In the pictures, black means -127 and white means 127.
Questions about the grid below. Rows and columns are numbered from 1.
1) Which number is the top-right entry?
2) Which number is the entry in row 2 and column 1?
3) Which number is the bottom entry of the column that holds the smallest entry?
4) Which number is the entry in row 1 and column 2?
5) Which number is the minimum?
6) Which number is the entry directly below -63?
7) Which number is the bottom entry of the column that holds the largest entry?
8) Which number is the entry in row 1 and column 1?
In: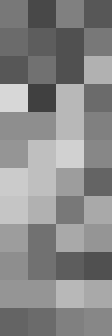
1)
-40
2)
-20
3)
-20
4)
-55
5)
-63
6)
14
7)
-27
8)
-7

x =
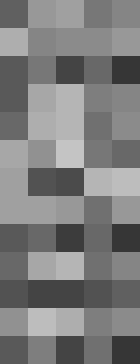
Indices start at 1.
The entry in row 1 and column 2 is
24
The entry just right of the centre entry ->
53
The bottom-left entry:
-38
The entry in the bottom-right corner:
-73
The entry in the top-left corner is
-31
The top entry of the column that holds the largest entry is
32
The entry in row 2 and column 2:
5
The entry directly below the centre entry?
24
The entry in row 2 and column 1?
46
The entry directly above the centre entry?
68
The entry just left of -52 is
-45
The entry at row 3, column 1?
-38
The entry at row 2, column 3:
11
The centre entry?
-52
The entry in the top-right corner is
5

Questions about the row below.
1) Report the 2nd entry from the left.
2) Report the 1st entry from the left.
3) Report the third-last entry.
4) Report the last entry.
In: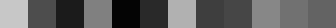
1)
-50
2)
71
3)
7
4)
-28

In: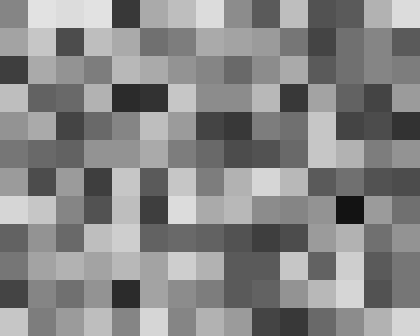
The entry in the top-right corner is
92
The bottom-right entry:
86
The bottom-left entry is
70
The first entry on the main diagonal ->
5
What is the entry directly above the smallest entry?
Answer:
-15
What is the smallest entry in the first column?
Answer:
-65
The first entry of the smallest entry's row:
86
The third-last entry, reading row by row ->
12
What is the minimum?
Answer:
-108
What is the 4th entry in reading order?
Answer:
98
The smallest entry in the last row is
-71
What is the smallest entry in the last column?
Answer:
-77
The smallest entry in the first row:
-71
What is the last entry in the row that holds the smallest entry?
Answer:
-15
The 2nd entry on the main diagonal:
70
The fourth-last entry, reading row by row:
-22
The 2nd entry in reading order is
98
